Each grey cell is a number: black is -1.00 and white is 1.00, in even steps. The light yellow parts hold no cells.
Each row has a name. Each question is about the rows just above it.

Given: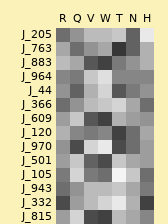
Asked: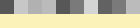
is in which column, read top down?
V
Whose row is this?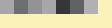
J_763

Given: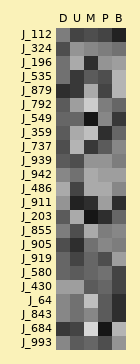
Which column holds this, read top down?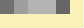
B
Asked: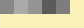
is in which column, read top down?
D
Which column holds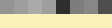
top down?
P
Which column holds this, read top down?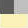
M
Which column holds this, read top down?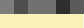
D
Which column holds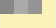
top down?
D

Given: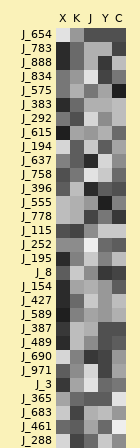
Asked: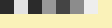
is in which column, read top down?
J
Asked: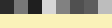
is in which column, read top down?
X
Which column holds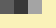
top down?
X
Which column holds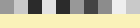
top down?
J
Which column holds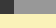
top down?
Y
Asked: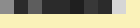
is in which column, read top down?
X
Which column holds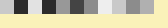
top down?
J

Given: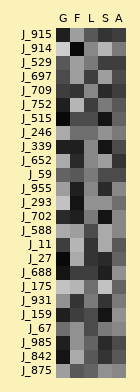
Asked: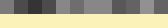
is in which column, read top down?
A
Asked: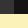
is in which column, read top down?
S
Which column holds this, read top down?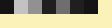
G
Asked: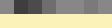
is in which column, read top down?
L
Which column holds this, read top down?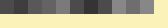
A

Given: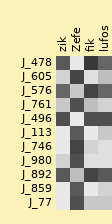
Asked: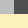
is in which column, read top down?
fik
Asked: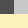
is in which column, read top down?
lufos
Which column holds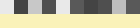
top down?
Zefe
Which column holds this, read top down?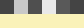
Zefe
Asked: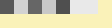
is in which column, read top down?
zik
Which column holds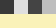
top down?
fik

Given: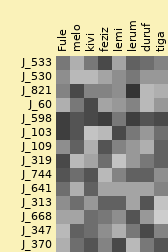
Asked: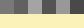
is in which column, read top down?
duruf
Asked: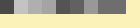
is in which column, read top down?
kivi
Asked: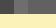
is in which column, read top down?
tiga
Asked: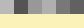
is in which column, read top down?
duruf
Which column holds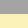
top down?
lerum
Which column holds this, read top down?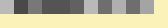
melo
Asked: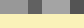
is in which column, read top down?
lerum

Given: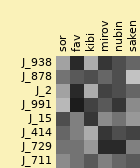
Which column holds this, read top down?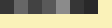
mirov
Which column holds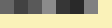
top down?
mirov
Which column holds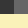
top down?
mirov
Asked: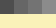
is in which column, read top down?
sor
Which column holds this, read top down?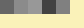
saken
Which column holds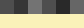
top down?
nubin

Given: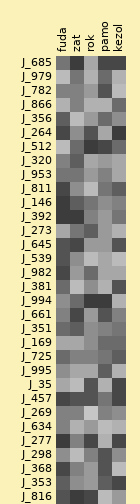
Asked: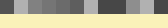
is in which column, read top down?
kezol
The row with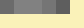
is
J_725
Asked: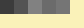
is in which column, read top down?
pamo
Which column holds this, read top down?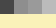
zat
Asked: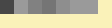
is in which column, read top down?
pamo
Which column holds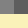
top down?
rok
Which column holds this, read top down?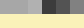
pamo

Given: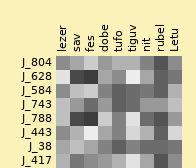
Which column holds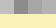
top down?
lezer
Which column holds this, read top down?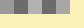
nit
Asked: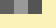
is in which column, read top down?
rubel
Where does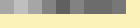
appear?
J_38

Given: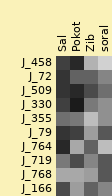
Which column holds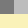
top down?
Zib
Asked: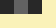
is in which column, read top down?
Pokot

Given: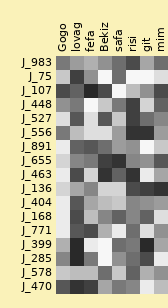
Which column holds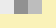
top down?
mim
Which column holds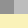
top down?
mim
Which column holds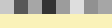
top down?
mim

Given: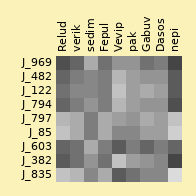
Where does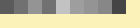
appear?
J_382
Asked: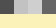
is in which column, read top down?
nepi
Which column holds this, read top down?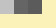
Relud
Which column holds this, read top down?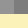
sedim
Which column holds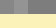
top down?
sedim
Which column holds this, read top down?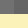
Relud
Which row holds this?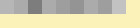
J_797

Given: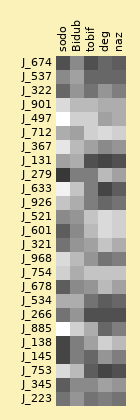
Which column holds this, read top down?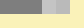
tobif
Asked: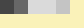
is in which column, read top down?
deg

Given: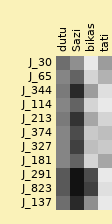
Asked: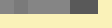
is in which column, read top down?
dutu
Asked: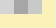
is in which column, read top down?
bikas

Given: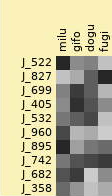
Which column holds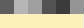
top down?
gifo
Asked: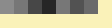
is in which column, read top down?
milu
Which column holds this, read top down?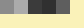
gifo

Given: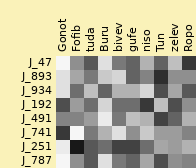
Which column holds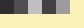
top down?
Tun
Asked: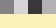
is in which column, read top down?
niso
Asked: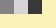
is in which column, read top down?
niso

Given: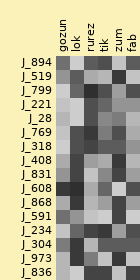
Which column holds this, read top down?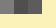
zum
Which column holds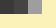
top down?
rurez

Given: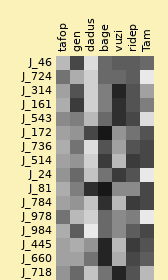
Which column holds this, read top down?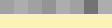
tafop
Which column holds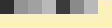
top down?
vuzi
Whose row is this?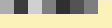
J_161

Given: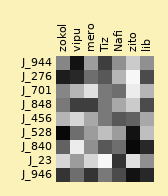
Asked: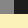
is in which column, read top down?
zokol
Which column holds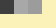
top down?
mero
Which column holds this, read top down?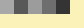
Nafi
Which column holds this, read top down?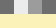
vipu
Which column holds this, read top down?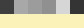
mero

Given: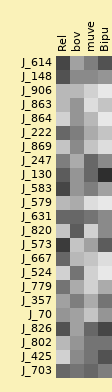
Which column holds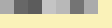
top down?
bov
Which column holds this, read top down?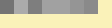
bov

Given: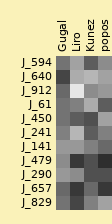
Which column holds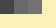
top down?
Gugal
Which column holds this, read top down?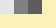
Liro

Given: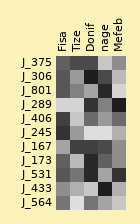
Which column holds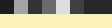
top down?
Donif
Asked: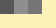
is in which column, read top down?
Fisa
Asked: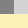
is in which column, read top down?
Tize
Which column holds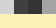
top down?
Fisa
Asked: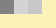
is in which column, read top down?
Tize
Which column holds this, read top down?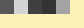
Fisa

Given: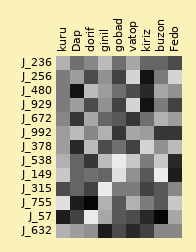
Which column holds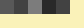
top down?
kiriz
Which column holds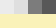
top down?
gobad
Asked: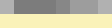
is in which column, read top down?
kuru
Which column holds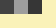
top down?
Fedo
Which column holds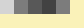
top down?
kiriz
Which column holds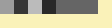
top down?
Dap

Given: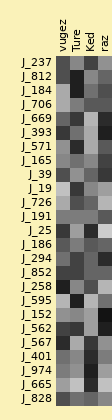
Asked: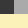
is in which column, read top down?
Ture
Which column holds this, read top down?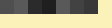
raz

